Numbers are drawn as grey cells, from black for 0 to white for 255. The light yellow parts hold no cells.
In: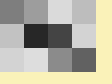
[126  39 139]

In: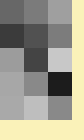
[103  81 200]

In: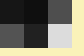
[22 33]

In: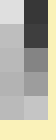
[223  62]

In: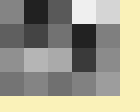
[132  68 170 129]

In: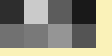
[ 45 121]

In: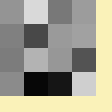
[148  72 151 207]

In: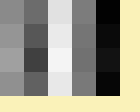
[138  87 244 121]
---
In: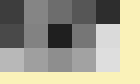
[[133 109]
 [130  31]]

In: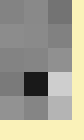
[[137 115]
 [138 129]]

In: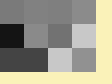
[[129 127]
 [138 114]]

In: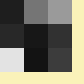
[[117 154]
 [ 23  49]]

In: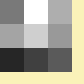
[[255 174]
 [207 153]]

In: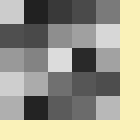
[[ 33  57]
 [ 73 142]]

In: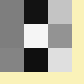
[[ 18 196]
 [245 147]]
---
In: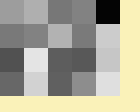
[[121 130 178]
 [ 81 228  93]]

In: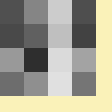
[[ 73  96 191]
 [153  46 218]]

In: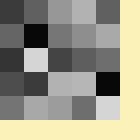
[[100   8 119]
 [ 52 214  67]]

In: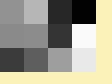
[[137 141  53]
 [ 59  94 158]]

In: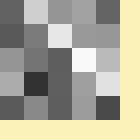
[[ 89 123 231]
 [149 116  94]]

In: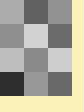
[[143 210 107]
 [190 138 206]]
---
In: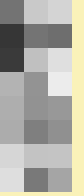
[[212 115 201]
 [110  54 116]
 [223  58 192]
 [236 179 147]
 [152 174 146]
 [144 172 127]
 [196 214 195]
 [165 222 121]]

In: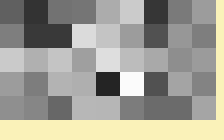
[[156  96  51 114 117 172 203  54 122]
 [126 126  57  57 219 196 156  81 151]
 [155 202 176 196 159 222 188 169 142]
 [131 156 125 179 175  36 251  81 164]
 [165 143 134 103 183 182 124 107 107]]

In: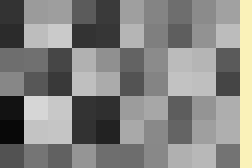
[[161  51 155 158  91  58 159 132 110 139]
 [188  43 189 202  51  54 181 127  94 146]
 [ 90 110 112  70 177 144  99 139 187 181]
 [ 69 135  87  57 191 171  83 132 194 191]
 [174  18 214 200  51  47 156 167  93 148]
 [175   8 195 197  50  34 169 137 100 159]
 [115  82 117  97 149 110 109 136 176 184]]

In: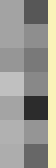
[[ 87 163]
 [142 163]
 [121 150]
 [136 192]
 [ 44 164]
 [149 177]
 [103 173]]

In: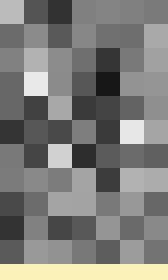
[[122 187  84  50 128 132 128]
 [169 107 139  89 135 112 110]
 [161 129 178 140 111  53 121]
 [149 103 233 139  87  23 147]
 [143 103  65 168  58  68  99]
 [165  52  87  73 126  58 231]
 [ 96 121  69 209  45  91 107]
 [172 123 137 124 164  60 178]
 [103  73 108 164 163 121 152]
 [137  51 129  70  88 149 106]
 [115  90 153 146 120  93 156]]

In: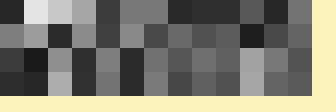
[[115  39 227 201 166  61 119 119  41  47  48  87  38]
 [100 126 155  43 139  65 137  72 104  81  92  30  73]
 [ 83  60  25 142  47 126  42 113  86 111  96 163 120]
 [ 89  45  39 172  49 116  43 121  70  96  82 166 100]]
